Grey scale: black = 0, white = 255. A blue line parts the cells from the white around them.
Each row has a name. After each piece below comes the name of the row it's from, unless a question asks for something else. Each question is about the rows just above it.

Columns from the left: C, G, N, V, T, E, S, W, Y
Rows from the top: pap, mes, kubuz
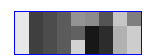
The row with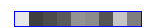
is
pap
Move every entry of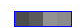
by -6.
[ 70  85 141 134]
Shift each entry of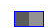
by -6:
[ 85 141]

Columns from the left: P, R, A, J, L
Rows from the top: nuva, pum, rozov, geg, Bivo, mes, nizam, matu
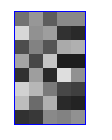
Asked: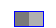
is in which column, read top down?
A
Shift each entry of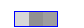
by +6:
[221 151 164]
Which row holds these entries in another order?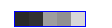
pum
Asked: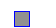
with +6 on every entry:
[151]
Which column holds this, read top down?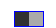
J

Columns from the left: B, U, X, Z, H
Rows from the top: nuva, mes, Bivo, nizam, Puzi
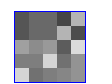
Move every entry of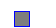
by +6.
[132]
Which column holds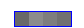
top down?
U
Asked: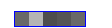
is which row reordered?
mes
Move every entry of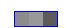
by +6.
[146 159  98]
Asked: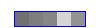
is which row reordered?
Puzi
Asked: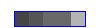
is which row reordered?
nuva

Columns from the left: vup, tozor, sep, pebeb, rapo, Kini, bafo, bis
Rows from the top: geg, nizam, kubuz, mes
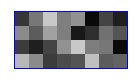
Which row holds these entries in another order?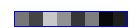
geg
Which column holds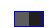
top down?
tozor
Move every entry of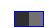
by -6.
[ 41 107]

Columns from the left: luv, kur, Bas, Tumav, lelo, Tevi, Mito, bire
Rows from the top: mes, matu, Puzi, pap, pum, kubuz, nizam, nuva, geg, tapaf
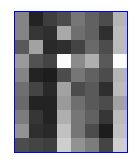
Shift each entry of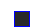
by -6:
[35]
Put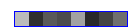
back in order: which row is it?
kubuz
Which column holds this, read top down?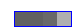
Tevi
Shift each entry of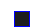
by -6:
[23]
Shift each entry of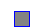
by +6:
[138]
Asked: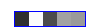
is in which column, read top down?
Tumav

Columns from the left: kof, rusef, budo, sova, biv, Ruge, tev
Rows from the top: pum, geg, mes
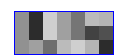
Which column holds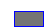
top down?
biv
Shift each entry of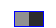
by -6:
[139  38]
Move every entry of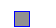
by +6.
[151]
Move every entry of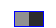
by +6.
[151  50]
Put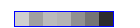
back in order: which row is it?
pum

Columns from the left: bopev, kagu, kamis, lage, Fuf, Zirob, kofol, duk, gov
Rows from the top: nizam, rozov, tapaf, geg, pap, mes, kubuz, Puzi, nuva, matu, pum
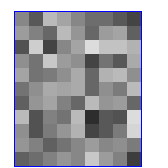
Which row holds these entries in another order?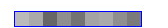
mes
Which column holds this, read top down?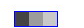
Zirob
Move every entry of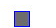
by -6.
[103]
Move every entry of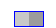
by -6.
[194 150]
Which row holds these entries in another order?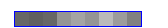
kubuz
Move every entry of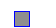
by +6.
[149]

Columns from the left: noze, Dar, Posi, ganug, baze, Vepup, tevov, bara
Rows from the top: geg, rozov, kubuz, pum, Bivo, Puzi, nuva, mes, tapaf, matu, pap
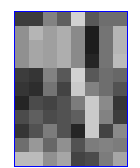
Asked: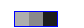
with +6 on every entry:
[180 144  35]
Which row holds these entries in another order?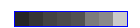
nuva

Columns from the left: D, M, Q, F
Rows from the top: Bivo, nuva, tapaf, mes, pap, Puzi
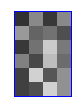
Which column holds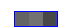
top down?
M
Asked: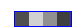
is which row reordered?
Puzi

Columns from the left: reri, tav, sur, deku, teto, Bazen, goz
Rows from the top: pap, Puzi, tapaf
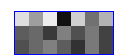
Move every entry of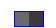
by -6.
[99 52]
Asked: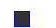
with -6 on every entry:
[44]
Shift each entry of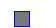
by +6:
[127]
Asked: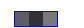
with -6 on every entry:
[ 87  44 115]
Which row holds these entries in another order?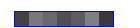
Puzi
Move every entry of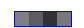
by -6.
[122  87  44 115]
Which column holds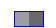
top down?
tav

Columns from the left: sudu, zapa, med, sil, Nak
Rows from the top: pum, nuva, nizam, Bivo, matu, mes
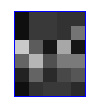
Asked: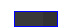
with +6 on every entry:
[63 63 56]
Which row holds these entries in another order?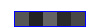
matu
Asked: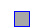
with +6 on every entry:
[173]
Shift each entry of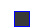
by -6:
[51]
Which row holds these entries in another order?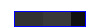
pum

